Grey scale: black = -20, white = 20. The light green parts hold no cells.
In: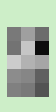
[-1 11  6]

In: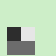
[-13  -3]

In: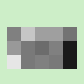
[ 0 -1  0]

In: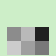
[2 5]

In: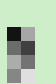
[-17 -10]

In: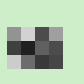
[  3 -15 -11]
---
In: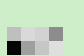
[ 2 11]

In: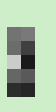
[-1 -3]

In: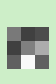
[-8  0 -5]

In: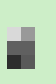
[ 4 -5]

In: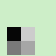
[12 -1]

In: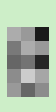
[-16   7  -4]
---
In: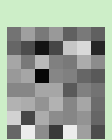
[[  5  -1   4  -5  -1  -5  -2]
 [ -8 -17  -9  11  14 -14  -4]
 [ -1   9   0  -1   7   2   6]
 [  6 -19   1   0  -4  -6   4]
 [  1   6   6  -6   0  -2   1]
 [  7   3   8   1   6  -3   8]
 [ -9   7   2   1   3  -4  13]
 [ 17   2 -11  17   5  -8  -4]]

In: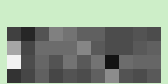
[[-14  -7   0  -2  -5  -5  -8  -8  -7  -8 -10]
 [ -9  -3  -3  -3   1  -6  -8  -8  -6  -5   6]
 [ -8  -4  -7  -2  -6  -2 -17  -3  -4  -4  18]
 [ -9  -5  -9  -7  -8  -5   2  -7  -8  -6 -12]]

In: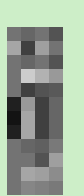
[[ -4  -2  -7  -2]
 [-10   5  -2   6]
 [ -4  -2  -7  -2]
 [ 12   8   4  -2]
 [-10  -7  -6  -2]
 [  4 -10  -4 -15]
 [  6 -10  -4 -17]
 [  6 -10  -4 -15]
 [ -4  -5  -1  -2]
 [ -2  -7   5  -2]
 [  6   5   2  -2]
 [  1   0  -1  -2]]

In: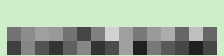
[[  2   5   4  -2  -9   0  13   5  -1   4   7  -4  10  -4  -2]
 [  1  -7 -12  -5   1 -12  -8   5 -15  -1  -6  -9 -15  -9 -10]]

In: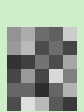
[[  7  -3  -5  12   3]
 [  9  -8  -3  -9   4]
 [-10  -2  -8   6 -12]
 [  4  -9  14   0  -9]
 [ -4 -13  -4   8  -4]
 [ 15   9  -6 -11  -8]]

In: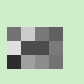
[[ 12  -1  -5  -2]
 [ -8  -8  -1  15]
 [  5   2  -2 -13]]

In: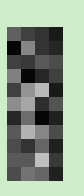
[[-10 -12 -16  -5]
 [  1 -12 -14 -19]
 [-11  -6  -8 -10]
 [-19 -14 -10   0]
 [  3   9 -16 -10]
 [  6 -13  -7   2]
 [ -3 -19 -15 -14]
 [  8   1  -8  -6]
 [-12  -4 -15  -8]
 [ -6  10 -11  -6]
 [ -2  -4 -15  -8]]
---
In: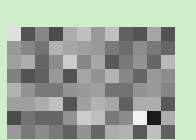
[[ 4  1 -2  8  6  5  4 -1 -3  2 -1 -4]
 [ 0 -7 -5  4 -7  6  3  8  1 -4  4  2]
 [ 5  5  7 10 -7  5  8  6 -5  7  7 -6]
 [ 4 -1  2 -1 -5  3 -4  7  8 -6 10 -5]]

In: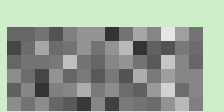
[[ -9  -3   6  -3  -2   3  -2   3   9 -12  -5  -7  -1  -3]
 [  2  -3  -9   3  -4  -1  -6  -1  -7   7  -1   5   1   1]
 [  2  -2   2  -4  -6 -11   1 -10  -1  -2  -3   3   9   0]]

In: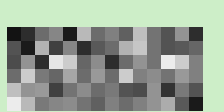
[[ -7 -16   8 -10   1 -13  -6  -3   8  11  -2  -7  -6  -4]
 [ -3  12  -1  -4   6  -3   4  -3  12   0   2  -2   4   0]
 [ 17   9  -1   1   2  -2  -5   0  -3   0   3   7  -6 -16]]

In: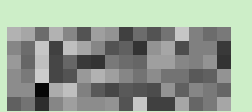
[[  1  -3  11 -10  10   6   1  -7  -5 -12   3   6  -8   0   0 -11]
 [  2  -1  12  -9  -7   4   8   5   1  -2   2  -2  -2  -6  -5   3]
 [ -5  -2 -13   1   5   2   2   3  -7  11 -10 -10   6  -4  -1   6]]

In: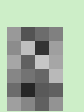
[[  2  10 -12   5]
 [  1  -2  -4   9]
 [  5   1  -5   3]]

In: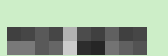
[[ -1  -1  -6  -4  12 -13 -14  -2  -5  -7]]

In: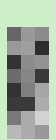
[[  4   5 -13]
 [ -3   1 -11]
 [-11 -11   7]
 [  9   7   4]]

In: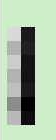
[[  8 -15]
 [  8 -17]
 [  2 -20]]
